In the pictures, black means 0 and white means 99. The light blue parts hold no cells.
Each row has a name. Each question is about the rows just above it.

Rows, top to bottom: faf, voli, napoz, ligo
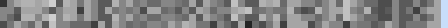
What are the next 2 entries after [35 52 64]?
[64 25]
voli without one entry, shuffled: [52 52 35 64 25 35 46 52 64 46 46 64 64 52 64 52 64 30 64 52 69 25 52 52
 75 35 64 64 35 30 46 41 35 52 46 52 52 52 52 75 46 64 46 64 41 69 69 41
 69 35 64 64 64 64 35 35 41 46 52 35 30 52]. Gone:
[58]

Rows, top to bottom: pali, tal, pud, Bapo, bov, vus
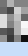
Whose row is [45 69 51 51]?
pali
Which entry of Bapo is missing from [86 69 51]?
[96]
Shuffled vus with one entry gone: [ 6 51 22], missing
[57]
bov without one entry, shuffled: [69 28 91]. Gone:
[34]
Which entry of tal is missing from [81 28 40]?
[63]

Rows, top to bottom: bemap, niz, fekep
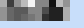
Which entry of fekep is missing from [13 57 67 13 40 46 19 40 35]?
[52]
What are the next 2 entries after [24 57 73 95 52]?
[52  7]
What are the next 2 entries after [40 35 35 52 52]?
[30 13]
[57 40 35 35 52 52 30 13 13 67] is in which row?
niz
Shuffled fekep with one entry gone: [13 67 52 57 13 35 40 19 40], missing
[46]

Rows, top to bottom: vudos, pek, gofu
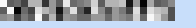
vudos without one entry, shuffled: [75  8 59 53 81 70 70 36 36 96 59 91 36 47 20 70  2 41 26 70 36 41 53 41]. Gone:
[65]
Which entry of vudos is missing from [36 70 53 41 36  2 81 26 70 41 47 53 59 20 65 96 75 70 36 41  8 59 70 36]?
[91]
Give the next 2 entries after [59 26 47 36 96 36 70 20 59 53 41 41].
[59 59]

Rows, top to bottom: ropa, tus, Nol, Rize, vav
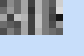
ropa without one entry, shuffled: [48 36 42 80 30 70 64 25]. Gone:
[54]
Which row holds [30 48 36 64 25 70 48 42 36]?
vav

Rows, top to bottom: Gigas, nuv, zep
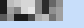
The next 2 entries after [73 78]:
[83 83]
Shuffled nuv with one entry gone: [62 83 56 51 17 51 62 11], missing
[89]
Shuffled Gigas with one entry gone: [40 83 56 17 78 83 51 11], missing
[73]
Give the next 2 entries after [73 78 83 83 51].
[17 40]
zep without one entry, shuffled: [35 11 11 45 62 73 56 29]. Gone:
[67]

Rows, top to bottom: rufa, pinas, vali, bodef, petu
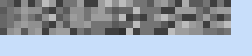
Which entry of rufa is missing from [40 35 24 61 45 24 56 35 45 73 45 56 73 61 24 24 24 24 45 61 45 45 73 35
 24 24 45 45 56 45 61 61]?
[67]
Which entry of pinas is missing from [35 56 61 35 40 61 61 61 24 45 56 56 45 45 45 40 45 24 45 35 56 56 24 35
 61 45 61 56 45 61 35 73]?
[51]
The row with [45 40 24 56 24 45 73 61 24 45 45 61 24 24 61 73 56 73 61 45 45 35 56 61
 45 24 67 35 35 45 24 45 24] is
rufa
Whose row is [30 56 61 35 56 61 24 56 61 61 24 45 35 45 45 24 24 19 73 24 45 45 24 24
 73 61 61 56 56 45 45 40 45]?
petu
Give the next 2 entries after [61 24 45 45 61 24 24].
[61 73]
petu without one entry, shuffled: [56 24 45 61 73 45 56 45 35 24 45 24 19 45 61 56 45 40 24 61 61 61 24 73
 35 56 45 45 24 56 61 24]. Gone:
[30]

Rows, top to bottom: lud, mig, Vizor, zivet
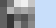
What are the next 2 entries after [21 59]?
[38 53]
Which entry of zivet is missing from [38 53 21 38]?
[59]
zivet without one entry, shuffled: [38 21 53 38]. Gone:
[59]
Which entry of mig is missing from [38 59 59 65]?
[71]
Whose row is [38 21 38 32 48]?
Vizor
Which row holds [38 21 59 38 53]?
zivet

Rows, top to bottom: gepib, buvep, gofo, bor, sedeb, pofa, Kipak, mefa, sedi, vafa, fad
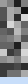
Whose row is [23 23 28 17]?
vafa
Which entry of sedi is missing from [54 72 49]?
[60]
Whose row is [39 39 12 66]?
Kipak
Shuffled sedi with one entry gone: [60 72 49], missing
[54]
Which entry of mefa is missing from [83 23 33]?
[78]
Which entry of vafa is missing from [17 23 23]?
[28]

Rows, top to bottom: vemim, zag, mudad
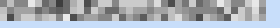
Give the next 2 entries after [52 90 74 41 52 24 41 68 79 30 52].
[79 79]
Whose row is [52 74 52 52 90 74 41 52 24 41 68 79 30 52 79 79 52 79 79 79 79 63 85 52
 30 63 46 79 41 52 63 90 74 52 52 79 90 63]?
vemim
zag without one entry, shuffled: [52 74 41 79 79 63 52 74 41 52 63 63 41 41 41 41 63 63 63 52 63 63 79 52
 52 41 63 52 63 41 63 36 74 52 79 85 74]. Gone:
[57]
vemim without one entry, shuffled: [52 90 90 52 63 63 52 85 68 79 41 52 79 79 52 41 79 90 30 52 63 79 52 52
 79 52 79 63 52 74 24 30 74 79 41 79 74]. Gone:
[46]
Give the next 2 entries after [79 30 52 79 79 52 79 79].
[79 79]
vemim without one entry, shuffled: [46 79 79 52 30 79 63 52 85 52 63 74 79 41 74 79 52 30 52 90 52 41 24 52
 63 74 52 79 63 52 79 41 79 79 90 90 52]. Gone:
[68]

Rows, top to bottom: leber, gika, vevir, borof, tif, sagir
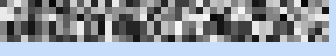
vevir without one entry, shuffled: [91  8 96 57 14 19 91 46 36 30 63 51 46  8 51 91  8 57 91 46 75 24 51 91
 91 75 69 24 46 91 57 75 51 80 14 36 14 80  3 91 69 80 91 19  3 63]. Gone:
[85]
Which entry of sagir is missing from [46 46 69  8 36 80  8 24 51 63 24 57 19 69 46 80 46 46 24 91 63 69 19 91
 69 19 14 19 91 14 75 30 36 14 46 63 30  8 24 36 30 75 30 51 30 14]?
[41]
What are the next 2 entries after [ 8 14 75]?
[80 19]

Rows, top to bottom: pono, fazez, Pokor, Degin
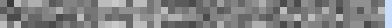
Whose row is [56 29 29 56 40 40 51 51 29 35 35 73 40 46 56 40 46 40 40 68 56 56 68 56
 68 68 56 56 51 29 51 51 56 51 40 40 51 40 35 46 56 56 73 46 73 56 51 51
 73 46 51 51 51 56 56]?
Pokor
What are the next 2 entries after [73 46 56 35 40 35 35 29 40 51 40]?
[62 46]
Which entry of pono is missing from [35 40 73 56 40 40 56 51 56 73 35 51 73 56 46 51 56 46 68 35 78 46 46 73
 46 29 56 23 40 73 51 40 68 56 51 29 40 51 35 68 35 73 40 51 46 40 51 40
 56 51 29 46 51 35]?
[62]

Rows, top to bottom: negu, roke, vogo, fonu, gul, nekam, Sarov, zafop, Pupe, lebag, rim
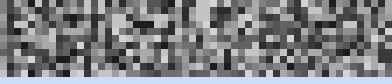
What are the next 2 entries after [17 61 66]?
[38 66]
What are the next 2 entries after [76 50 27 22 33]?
[76 76]
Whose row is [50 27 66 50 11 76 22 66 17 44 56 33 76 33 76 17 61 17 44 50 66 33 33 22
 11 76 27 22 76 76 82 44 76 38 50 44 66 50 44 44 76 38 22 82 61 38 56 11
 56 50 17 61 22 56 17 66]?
negu
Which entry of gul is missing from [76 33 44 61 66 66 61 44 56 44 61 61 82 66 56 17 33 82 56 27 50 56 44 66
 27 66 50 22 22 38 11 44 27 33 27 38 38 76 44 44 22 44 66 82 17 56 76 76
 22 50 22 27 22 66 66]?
[71]

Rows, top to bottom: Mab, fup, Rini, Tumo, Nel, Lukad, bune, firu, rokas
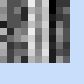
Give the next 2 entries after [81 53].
[87 11]
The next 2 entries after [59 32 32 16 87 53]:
[75 11]
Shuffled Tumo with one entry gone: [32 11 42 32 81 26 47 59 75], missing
[5]
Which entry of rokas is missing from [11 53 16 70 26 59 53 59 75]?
[37]
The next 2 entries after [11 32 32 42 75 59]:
[81  5]
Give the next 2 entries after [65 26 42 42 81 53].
[87 11]

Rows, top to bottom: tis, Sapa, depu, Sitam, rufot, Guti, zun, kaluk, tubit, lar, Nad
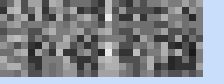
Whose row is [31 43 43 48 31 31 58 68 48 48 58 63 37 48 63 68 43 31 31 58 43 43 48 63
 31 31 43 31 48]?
rufot
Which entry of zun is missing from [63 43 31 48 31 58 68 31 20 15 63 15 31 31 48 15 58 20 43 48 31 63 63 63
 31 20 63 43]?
[79]
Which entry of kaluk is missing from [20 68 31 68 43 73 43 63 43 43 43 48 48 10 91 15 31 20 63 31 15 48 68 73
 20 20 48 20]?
[58]
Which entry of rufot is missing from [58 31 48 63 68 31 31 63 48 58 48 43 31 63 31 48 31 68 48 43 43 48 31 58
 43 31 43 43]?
[37]
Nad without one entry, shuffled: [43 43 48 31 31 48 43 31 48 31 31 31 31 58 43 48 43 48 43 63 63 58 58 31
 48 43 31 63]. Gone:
[53]
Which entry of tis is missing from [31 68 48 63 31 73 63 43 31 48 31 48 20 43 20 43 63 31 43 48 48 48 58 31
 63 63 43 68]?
[26]

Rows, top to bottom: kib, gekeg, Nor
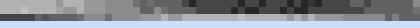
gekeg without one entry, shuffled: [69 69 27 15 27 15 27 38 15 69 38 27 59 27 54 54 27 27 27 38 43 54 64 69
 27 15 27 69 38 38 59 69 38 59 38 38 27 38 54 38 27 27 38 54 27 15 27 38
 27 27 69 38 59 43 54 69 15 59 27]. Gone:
[75]
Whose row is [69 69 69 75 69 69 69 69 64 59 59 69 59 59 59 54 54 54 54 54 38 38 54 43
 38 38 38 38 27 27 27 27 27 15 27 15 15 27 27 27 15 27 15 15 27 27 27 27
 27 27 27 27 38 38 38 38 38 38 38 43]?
gekeg
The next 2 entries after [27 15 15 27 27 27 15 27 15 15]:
[27 27]
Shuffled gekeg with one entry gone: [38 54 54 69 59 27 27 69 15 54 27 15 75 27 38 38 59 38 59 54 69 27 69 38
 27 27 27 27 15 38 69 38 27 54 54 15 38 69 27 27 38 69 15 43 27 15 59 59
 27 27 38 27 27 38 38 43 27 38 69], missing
[64]
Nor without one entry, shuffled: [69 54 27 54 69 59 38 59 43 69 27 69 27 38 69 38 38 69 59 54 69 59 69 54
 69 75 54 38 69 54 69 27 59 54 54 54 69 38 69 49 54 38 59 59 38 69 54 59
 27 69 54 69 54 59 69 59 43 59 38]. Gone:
[33]
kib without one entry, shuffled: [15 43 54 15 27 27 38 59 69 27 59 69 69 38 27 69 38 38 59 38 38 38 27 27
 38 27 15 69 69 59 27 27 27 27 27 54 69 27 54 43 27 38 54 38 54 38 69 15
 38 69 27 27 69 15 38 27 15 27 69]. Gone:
[21]
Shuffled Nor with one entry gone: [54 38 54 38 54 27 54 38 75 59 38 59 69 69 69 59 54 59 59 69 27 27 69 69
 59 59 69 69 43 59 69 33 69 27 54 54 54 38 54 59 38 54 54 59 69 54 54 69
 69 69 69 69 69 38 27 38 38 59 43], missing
[49]

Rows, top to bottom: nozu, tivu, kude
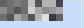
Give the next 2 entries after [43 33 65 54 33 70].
[87 22]
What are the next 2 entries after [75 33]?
[70 70]
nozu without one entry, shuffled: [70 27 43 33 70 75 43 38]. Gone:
[48]
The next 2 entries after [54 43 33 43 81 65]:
[54 59]
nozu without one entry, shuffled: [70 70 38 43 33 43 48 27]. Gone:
[75]

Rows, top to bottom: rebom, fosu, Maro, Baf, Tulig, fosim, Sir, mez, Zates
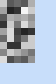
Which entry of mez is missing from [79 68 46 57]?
[52]
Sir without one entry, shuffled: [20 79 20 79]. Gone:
[74]
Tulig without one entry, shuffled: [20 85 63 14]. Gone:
[25]
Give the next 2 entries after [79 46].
[85 63]
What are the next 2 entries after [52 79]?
[68 57]

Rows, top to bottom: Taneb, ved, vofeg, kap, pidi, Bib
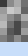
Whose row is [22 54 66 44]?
Taneb
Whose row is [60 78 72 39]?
ved

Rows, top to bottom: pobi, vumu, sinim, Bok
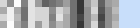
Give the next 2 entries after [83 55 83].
[72 44]
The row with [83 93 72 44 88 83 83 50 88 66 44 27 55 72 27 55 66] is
sinim
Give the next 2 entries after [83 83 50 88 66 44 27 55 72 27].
[55 66]
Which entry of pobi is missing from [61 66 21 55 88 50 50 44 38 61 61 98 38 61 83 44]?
[77]

